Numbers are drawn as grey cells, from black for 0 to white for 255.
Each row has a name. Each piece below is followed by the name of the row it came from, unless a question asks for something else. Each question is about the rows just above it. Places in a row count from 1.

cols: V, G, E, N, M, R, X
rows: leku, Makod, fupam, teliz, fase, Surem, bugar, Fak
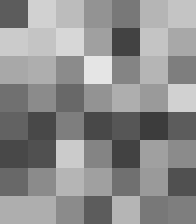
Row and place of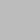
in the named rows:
leku, 3
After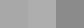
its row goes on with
[229 132 181 126]

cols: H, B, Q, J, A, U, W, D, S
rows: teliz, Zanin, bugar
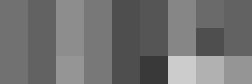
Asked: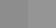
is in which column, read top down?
Q
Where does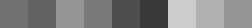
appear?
bugar

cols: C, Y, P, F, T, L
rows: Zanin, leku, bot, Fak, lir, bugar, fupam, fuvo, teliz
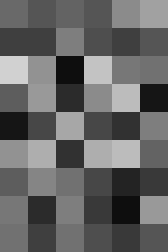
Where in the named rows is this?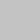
bot, 4
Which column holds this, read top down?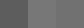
C
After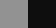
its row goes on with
[195 119 113]
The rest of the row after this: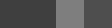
[63 85]
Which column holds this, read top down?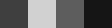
C
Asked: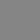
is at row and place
fupam, 2

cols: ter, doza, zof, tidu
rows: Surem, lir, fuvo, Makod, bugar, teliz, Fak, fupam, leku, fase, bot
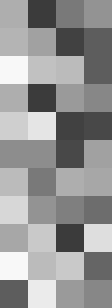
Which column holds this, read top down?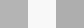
ter
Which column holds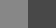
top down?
tidu
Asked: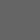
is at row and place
fase, 4
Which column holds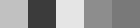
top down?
doza
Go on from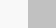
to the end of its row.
[187  93]

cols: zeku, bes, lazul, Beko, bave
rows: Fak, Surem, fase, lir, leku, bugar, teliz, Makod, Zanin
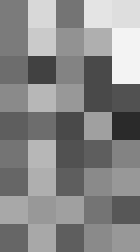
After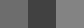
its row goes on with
[ 73 243]
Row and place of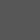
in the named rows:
Makod, 5
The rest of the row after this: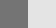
[222]

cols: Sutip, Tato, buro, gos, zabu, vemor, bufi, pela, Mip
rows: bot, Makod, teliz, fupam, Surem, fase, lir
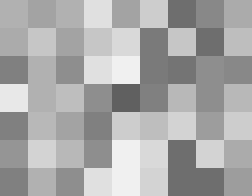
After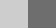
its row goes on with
[136 171]
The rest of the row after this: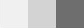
[110 157]
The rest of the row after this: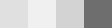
[110 157]
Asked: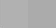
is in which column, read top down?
Sutip
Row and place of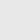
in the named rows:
fupam, 1
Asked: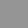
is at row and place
fase, 1

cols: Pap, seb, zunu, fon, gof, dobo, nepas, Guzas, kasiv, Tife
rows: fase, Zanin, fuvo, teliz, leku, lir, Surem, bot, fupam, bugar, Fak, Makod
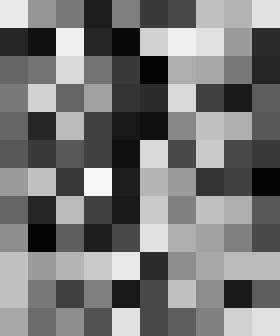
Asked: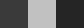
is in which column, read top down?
seb
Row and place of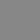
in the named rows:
leku, 7
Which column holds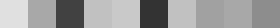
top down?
Guzas
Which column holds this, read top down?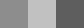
nepas

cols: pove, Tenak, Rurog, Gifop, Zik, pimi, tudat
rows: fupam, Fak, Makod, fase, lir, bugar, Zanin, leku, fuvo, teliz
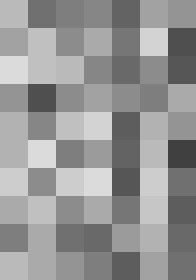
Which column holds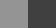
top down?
tudat
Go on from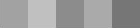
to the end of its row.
[211  79]

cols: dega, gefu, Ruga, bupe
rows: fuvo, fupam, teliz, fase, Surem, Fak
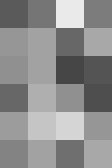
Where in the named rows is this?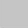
Surem, 2
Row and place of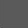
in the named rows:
fuvo, 1
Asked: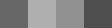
fase
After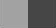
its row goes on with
[84]
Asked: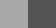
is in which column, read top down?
bupe
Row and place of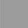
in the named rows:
Surem, 1
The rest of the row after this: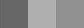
[78]

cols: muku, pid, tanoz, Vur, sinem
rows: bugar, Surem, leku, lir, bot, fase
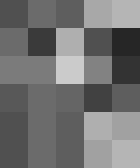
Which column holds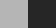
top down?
sinem
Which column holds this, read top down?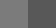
muku
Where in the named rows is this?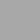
bugar, 4
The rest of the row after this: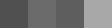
[181]
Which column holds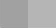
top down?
sinem
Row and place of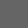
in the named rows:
lir, 3
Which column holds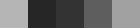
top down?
sinem

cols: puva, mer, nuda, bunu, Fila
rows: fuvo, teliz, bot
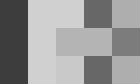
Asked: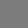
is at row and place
teliz, 5
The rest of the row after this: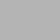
[124]
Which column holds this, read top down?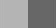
bunu
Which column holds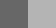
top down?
bunu
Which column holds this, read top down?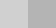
nuda
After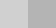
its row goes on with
[180 124]
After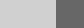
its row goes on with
[174]

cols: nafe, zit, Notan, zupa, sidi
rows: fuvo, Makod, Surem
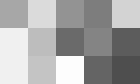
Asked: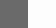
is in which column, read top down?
Notan
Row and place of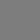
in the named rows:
fuvo, 4
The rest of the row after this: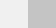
[253 100  78]
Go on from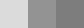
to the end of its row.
[211]

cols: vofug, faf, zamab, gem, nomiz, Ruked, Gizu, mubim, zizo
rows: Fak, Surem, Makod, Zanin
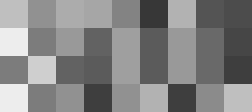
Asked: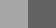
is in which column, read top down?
gem
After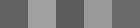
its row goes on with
[70]
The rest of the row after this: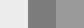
[ 98 159  91 153 105  70]
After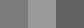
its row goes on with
[159  91 153 105  70]
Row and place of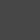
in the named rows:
Surem, 9

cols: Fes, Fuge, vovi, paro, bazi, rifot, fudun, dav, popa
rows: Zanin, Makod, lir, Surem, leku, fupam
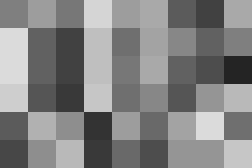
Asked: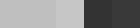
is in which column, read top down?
paro
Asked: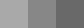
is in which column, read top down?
rifot

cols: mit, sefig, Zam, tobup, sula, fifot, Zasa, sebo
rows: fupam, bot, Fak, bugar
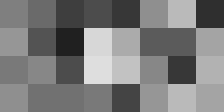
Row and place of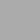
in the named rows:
bot, 5
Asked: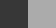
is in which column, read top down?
sula
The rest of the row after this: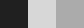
[ 91  91 164]
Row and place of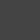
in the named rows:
bugar, 5
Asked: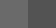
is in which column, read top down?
sefig
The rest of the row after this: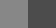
[222 194 135  55 178]

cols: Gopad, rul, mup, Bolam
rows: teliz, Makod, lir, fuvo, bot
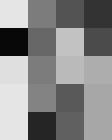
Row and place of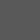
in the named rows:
fuvo, 3
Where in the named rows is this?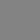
fuvo, 2
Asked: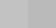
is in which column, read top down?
mup
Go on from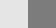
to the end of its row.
[83 51]
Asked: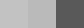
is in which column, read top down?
mup

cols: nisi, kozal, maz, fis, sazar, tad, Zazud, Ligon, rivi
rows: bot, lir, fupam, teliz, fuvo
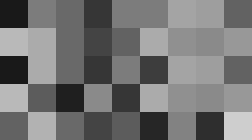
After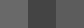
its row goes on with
[ 38 130  46 206]
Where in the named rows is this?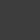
fupam, 6
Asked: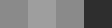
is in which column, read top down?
Ligon
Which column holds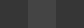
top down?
fis
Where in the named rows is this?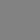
fuvo, 7
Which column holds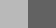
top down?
nisi

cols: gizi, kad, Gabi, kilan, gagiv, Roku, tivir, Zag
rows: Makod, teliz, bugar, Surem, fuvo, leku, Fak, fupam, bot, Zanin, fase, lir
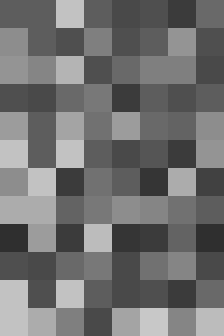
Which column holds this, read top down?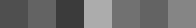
tivir
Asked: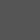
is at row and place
leku, 6
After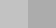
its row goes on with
[127  73 164 200 133 188]
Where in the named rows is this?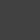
Fak, 8

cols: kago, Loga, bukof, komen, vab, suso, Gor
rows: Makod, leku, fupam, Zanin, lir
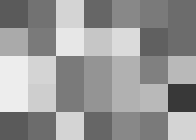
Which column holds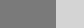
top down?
bukof
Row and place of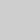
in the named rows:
Zanin, 2
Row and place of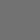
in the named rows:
Makod, 2
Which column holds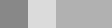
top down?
vab

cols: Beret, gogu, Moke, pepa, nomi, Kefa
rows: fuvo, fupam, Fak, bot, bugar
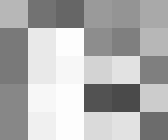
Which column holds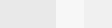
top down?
gogu
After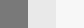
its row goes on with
[211 226 127]
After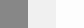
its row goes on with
[218 226 108]
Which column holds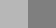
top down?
Kefa
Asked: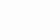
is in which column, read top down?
Moke

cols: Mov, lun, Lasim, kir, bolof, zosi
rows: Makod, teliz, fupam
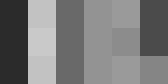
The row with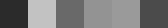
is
Makod
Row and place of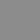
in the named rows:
teliz, 5
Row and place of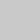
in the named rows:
teliz, 2

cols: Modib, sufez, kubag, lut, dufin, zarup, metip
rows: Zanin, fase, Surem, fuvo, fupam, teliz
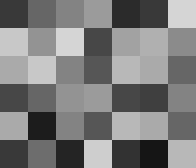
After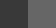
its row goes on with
[131 155  43  57 213]
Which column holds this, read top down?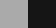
zarup
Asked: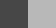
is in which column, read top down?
dufin
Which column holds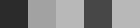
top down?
dufin
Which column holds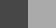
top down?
Modib
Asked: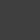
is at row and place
fuvo, 6
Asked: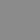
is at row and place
fase, 7

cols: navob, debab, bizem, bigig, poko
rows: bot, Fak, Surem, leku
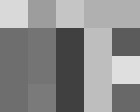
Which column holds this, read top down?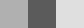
poko
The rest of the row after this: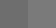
[ 64 190 104]
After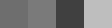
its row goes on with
[104]

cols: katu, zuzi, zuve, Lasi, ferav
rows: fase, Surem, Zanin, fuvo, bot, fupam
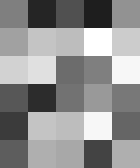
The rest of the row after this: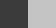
[189 247 101]
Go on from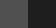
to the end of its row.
[146]
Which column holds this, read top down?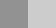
ferav
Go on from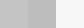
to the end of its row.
[101]

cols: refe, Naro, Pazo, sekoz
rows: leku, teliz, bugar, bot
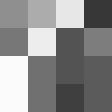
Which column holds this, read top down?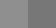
refe
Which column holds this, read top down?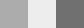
Naro

